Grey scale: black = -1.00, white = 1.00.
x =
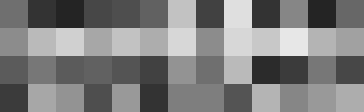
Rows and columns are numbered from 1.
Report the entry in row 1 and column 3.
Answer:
-0.72
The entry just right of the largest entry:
0.41
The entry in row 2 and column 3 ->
0.63
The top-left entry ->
-0.13
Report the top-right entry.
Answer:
-0.19
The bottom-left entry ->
-0.54
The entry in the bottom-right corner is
0.36
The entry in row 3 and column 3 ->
-0.29
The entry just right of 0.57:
0.81
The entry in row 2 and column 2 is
0.46
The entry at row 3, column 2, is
-0.07
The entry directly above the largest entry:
0.05
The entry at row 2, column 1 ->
0.10
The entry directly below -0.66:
0.41
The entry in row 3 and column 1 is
-0.29

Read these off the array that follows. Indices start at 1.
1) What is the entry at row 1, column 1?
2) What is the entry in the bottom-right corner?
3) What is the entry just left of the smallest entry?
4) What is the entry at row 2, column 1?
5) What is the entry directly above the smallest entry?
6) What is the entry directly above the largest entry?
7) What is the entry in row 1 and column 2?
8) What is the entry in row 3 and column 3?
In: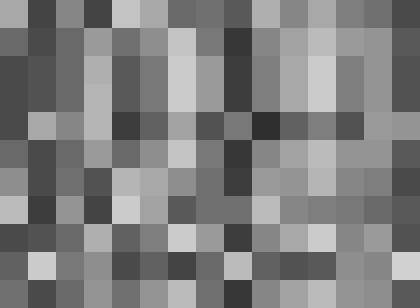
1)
0.32
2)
-0.30
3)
-0.06
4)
-0.18
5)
-0.01
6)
-0.36
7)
-0.47
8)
-0.18

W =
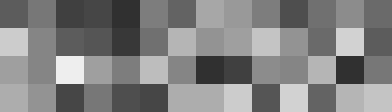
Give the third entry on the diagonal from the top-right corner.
0.42
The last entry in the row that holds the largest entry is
-0.07
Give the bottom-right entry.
0.54
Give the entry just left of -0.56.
-0.33
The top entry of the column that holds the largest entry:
-0.50
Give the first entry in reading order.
-0.28
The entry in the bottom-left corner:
0.36
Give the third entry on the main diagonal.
0.87
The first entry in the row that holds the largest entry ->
0.25
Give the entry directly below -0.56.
-0.02
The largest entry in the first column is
0.60
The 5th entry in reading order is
-0.62
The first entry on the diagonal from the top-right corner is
-0.17

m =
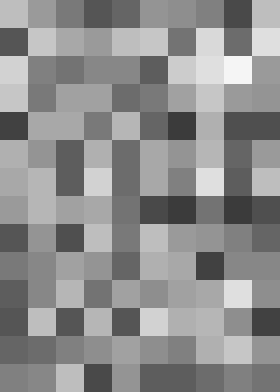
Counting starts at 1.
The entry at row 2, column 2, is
0.55
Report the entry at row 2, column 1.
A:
-0.33
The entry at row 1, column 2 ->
0.21
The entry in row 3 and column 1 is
0.65
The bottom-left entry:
0.00
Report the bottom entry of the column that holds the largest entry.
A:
0.00
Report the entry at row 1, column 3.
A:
-0.05
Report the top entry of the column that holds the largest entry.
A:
-0.43
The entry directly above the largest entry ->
-0.15
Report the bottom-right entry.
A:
-0.10
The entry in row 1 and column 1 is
0.49
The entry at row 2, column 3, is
0.32
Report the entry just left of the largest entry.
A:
0.75
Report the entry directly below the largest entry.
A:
0.21
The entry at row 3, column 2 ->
0.00
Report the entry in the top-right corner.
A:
0.49

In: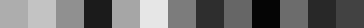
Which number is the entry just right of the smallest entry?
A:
-0.15
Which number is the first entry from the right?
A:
-0.48
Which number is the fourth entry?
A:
-0.79
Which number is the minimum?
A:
-0.96
